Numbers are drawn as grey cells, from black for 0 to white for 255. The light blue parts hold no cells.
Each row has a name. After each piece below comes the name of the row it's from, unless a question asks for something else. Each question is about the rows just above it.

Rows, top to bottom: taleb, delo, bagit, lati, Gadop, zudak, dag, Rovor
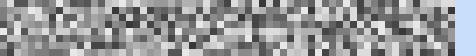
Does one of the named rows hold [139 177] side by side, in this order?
yes
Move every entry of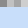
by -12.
[127 181 153 194]
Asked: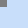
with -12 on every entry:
[114]
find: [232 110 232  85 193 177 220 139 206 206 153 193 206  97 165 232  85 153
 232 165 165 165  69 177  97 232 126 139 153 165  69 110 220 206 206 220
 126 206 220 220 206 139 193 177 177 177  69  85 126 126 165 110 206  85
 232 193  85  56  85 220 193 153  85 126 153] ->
Gadop
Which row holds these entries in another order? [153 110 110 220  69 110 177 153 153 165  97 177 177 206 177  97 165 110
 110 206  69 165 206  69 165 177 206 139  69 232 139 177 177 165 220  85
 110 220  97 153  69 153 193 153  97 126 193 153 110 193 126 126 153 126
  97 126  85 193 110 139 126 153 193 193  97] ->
zudak

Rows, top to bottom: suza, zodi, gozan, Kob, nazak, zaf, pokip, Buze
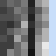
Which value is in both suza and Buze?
[106]
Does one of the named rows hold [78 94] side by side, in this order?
yes
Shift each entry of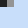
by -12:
[ 21 136]

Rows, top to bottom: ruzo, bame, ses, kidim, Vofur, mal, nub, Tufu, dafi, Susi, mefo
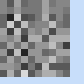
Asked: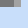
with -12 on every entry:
[107 107 150]
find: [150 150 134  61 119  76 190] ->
Susi

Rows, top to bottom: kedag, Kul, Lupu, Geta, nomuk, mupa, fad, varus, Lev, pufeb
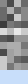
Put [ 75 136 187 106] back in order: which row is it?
kedag
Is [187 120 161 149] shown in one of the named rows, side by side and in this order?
no

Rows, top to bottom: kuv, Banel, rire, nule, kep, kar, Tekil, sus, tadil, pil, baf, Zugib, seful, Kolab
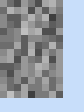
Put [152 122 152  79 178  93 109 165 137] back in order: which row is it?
sus
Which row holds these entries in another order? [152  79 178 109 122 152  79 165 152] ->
tadil
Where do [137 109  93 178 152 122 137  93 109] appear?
nule
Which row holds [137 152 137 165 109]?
baf

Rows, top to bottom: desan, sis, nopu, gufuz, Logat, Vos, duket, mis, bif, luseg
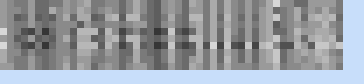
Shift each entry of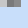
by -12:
[187 110 126]
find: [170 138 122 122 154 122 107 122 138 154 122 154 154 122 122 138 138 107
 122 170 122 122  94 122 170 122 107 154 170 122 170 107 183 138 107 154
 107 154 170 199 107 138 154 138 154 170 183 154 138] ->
bif
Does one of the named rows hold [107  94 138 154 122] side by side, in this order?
yes
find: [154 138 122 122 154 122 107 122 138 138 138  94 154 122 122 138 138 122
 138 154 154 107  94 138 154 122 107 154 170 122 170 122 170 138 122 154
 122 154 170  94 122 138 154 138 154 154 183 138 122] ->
gufuz
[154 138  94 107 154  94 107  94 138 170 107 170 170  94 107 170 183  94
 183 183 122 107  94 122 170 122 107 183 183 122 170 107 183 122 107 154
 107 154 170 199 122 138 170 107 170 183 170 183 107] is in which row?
Vos
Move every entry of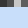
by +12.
[ 66  93 211 106]

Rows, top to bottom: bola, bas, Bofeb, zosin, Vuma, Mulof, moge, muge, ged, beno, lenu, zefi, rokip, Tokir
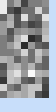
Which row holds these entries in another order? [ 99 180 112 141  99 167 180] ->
ged
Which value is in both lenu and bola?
[167]
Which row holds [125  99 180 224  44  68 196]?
Mulof
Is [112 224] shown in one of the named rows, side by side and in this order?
no
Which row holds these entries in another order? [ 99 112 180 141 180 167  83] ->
beno
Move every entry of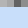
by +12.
[192 179 111 153]

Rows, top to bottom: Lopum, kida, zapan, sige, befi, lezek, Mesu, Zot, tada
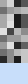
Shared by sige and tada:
[28]
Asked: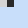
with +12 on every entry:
[224  53]
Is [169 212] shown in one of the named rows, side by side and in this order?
yes

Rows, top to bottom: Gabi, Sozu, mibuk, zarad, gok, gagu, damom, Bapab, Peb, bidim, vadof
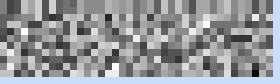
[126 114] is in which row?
gagu
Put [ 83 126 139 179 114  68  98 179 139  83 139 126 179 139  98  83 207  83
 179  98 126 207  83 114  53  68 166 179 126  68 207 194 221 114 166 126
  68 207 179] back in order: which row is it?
damom
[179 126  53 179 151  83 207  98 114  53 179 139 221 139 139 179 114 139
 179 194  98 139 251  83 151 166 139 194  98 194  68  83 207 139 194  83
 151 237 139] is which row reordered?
bidim
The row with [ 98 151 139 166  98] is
zarad
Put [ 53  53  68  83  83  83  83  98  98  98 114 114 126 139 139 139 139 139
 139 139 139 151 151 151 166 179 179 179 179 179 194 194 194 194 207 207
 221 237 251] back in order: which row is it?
bidim
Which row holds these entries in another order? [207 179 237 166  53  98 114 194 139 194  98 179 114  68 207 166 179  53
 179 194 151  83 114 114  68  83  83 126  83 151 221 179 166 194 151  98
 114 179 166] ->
Bapab

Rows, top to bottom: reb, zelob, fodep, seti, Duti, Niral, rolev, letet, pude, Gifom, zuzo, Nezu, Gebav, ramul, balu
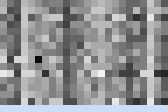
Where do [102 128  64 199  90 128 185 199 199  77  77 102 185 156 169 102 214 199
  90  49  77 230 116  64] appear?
fodep
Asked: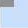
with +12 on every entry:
[156 156]
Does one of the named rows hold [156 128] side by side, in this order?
yes
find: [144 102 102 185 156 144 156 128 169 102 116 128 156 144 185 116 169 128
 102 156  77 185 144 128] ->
Duti
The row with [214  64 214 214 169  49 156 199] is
zuzo

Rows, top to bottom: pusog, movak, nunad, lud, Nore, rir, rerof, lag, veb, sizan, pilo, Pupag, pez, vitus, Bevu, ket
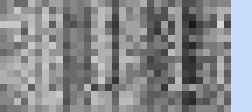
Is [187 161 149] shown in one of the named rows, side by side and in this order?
no
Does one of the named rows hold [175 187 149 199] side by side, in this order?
yes
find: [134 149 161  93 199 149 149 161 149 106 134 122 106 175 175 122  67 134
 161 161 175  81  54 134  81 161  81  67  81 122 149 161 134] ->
Nore
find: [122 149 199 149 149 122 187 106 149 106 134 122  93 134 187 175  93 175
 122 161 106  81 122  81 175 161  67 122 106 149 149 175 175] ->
movak
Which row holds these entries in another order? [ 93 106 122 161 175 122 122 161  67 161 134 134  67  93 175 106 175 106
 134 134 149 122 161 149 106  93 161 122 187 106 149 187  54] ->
pilo

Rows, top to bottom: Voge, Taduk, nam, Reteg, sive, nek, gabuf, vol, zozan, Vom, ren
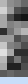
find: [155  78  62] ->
Taduk
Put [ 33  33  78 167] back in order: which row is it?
Vom
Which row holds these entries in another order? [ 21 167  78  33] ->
nam

